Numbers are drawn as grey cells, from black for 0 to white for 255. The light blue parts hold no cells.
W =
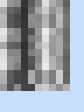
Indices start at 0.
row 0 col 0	222
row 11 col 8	202
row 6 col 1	100
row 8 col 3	55
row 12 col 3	69
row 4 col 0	228
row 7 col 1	134
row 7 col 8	167
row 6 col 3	48
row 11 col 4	173
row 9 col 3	56
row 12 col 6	204
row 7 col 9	103
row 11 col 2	72
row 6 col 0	166
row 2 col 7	125
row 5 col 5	144
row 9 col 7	179
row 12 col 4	68
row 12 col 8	145
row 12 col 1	86
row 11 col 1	92
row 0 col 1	149
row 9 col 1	150
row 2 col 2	72
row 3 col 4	137
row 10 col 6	171
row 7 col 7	151
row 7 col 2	133
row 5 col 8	167
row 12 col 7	175
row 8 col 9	96
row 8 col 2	138
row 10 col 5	118
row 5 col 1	137
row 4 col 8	152

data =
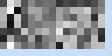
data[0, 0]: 76
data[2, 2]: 203
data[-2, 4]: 162
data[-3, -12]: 196
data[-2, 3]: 79
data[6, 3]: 104
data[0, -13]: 187
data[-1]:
[126, 249, 149, 104, 129, 86, 116, 154, 32, 203, 187, 91, 141, 188, 191]
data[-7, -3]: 61
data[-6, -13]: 15
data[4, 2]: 68
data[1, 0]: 177
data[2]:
[181, 27, 203, 72, 127, 158, 111, 104, 164, 121, 91, 170, 170, 45, 199]
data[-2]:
[33, 167, 90, 79, 162, 59, 125, 138, 182, 173, 198, 97, 82, 185, 41]
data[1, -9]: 129
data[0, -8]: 109
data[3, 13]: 121
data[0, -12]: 83
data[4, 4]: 120
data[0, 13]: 77
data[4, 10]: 122
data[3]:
[165, 19, 190, 69, 126, 117, 136, 135, 183, 211, 192, 148, 181, 121, 196]
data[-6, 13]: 108
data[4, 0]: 66

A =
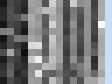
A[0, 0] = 22
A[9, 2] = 53
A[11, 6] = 84
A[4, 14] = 177
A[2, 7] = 170
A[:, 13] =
[63, 72, 77, 70, 71, 59, 81, 98, 44, 53, 104, 164]
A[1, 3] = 37
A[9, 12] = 154
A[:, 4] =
[162, 152, 172, 165, 154, 167, 217, 155, 200, 145, 147, 156]
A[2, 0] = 42
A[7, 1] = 166
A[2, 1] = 78
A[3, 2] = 63
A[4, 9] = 59
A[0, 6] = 83
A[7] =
[79, 166, 77, 13, 155, 146, 89, 175, 162, 59, 127, 61, 136, 98, 169]
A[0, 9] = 77
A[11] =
[27, 75, 55, 42, 156, 152, 84, 187, 145, 75, 129, 80, 165, 164, 194]
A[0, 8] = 152
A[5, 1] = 77
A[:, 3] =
[42, 37, 121, 39, 22, 114, 34, 13, 36, 45, 57, 42]
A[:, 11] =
[141, 91, 77, 71, 85, 79, 70, 61, 88, 124, 115, 80]
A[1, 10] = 120
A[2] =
[42, 78, 84, 121, 172, 147, 92, 170, 154, 64, 128, 77, 143, 77, 170]
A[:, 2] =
[59, 55, 84, 63, 57, 121, 58, 77, 62, 53, 38, 55]
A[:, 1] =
[72, 81, 78, 71, 132, 77, 74, 166, 74, 91, 101, 75]
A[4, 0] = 126
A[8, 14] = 178
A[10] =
[56, 101, 38, 57, 147, 228, 107, 96, 117, 81, 72, 115, 143, 104, 164]
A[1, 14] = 172
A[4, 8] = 156
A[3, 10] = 146
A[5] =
[21, 77, 121, 114, 167, 155, 87, 200, 148, 77, 140, 79, 146, 59, 169]

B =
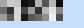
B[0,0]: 166
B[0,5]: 179
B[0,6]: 85
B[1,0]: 108
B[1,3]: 69
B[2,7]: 240
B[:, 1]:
[203, 48, 90]
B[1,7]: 226
